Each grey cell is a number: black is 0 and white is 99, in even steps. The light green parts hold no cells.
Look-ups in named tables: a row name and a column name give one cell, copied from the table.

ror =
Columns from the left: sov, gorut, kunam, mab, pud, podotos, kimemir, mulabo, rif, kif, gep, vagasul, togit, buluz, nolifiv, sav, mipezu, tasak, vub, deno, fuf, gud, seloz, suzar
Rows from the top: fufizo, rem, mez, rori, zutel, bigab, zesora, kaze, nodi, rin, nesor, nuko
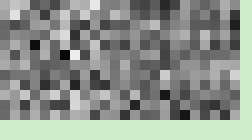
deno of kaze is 60
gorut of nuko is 66
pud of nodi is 18
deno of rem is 39
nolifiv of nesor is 56
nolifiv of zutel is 32
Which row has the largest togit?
zesora

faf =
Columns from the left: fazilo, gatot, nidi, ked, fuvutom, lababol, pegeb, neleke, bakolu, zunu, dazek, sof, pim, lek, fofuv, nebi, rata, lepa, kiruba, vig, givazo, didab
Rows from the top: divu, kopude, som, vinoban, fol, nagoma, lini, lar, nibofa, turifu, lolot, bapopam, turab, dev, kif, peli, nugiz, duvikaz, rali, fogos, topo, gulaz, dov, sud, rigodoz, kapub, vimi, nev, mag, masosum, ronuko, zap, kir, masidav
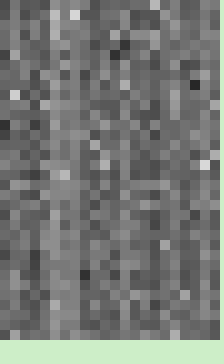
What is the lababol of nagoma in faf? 49
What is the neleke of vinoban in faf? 47
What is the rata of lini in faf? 42
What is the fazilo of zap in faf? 45
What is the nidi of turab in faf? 42
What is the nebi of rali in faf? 50
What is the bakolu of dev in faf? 53

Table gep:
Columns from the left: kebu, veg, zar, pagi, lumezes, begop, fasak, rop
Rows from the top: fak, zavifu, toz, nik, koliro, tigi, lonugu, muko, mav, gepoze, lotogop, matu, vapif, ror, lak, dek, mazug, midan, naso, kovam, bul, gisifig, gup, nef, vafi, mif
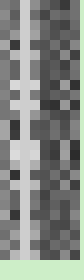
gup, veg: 47
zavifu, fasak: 38
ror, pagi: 36
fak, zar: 80
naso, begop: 29
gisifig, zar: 80
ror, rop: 49

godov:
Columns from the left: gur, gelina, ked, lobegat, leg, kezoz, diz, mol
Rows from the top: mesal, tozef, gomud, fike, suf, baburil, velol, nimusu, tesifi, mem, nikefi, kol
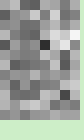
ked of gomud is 43
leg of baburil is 74
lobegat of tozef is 78
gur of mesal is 65
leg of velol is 49
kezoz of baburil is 65
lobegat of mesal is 37
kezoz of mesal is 64
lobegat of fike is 39
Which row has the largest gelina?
mesal

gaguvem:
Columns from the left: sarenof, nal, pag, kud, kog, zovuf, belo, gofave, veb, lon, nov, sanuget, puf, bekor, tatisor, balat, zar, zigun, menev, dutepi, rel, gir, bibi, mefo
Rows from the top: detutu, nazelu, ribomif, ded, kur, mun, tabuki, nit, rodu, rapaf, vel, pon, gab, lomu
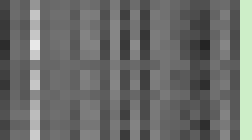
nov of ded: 32
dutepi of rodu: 24
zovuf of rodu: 43
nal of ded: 42
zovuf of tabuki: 40
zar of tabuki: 45
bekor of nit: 45
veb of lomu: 51
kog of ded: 40
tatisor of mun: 26
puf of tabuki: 38
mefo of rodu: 32
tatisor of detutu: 31
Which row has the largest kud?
kur

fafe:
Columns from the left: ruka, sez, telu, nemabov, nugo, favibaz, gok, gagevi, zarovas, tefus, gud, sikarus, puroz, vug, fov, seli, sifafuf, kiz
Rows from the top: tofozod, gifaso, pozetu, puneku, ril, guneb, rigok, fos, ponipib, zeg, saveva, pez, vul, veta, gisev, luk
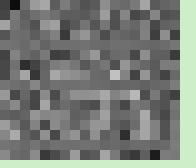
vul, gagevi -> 39
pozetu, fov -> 49
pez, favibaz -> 53
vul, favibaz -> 54
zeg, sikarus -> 51
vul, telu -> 34
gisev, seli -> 40
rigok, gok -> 51
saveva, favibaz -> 36
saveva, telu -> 36
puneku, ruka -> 33
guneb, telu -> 42
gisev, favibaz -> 44
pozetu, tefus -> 33
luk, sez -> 42
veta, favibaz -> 28
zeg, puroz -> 56

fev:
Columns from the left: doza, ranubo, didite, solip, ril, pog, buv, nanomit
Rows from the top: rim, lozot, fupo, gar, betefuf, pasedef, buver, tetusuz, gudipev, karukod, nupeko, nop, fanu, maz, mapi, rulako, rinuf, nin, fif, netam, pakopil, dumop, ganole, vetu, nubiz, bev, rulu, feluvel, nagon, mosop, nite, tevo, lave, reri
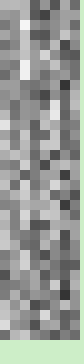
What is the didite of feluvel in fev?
56
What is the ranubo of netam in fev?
69
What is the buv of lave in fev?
38
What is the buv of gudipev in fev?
20
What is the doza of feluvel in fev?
32
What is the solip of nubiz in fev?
40
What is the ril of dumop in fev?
78
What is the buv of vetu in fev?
30
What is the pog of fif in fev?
83
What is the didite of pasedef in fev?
75
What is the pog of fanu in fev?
66
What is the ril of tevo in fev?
84
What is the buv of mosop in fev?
20
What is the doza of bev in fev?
48
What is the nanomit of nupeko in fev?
73
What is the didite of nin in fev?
38

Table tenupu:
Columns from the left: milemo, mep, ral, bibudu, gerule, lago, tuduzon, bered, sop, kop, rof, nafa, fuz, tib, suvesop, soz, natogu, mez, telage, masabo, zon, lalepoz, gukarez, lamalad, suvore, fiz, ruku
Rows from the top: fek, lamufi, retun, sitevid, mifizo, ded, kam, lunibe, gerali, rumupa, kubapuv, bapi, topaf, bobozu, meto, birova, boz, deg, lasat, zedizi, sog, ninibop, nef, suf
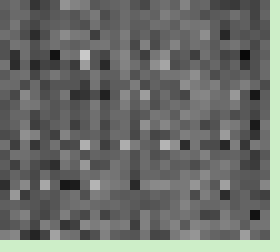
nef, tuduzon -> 20
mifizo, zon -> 42
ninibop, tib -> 31
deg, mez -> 38
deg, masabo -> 44
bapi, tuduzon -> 40
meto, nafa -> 34
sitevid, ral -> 30
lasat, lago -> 38
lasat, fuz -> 45
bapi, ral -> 40
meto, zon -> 29
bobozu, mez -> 39
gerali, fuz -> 36
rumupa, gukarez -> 41

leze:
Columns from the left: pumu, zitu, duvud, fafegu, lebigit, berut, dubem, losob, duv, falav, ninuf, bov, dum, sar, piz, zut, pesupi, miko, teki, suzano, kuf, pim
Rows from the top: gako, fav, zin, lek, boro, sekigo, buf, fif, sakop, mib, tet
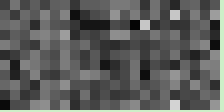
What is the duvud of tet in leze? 30
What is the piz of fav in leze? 28
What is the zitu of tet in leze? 29
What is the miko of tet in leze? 82
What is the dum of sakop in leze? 27
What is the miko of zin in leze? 19
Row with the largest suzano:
sakop

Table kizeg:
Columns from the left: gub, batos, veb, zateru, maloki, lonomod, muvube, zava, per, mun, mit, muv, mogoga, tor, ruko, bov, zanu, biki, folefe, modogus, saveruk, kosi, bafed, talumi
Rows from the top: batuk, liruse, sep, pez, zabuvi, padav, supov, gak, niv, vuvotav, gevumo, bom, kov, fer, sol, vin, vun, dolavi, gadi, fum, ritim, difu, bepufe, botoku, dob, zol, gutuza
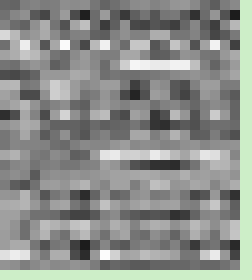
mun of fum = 39
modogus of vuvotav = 38
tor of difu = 35
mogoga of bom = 29
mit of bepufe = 56
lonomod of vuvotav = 80
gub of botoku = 61

